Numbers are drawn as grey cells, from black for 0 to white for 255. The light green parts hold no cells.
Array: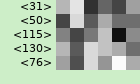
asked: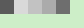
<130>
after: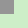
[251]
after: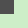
[217]
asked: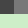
<115>
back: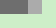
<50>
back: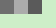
<50>
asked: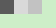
<130>

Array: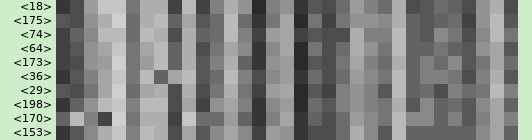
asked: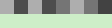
<29>
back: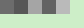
<175>
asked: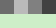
<74>

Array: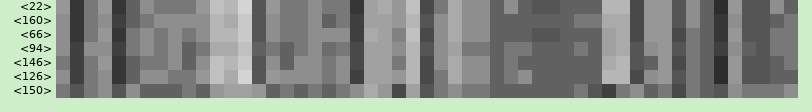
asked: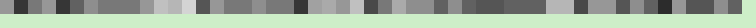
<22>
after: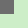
[120]
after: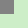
[192]

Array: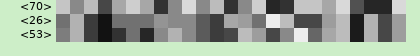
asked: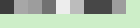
<26>
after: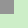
[137]
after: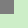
[178]

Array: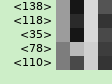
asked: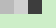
<78>
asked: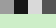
<138>
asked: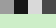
<35>
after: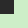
[217]

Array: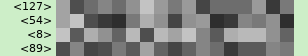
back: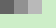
<8>
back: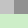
<127>
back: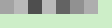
<8>

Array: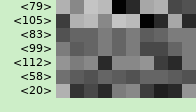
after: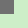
[92]
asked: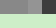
<112>
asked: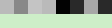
<105>
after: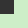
[72]
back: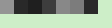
<20>

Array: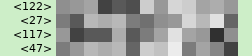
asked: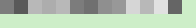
<27>
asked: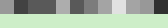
<117>
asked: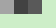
<122>
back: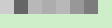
<47>

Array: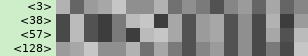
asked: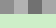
<128>
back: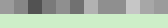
<3>

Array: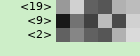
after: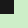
[115]
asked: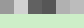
<19>
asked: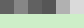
<2>

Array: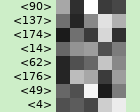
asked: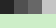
<62>
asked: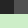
<62>
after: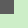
[71]
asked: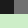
<174>

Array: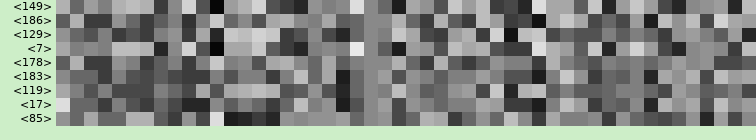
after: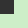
[127]
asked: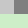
<178>
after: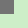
[127]

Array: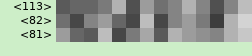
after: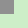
[132]
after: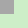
[90]
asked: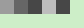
<82>
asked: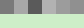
<81>

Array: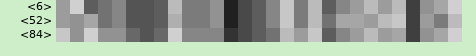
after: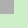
[123]
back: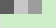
<84>
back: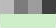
<52>

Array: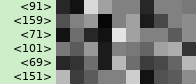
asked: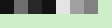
<71>
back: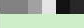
<71>

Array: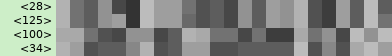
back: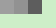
<125>
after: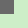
[81]

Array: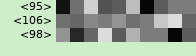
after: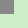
[124]
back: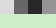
<98>
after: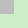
[7]
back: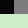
<98>
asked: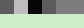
<95>
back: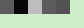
<95>

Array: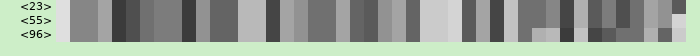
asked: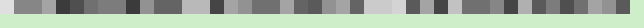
<23>
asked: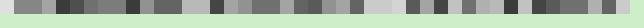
<96>

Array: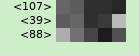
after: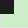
[81]
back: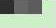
<39>
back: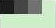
<88>
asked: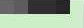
<107>
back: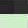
<107>
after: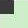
[186]

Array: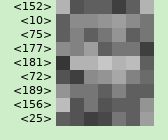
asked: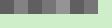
<75>
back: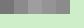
<10>
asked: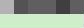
<152>
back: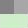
<72>
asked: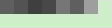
<25>
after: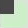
[118]

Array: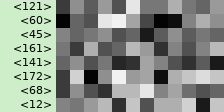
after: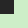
[49]
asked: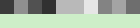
<68>
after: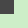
[4]
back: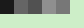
<45>
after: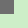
[81]

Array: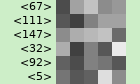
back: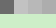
<147>
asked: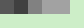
<111>
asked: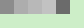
<147>

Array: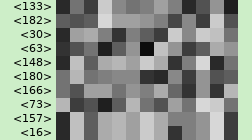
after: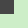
[136]
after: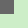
[51]

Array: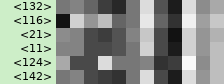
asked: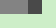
<11>
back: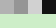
<21>
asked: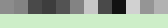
<21>
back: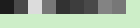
<142>

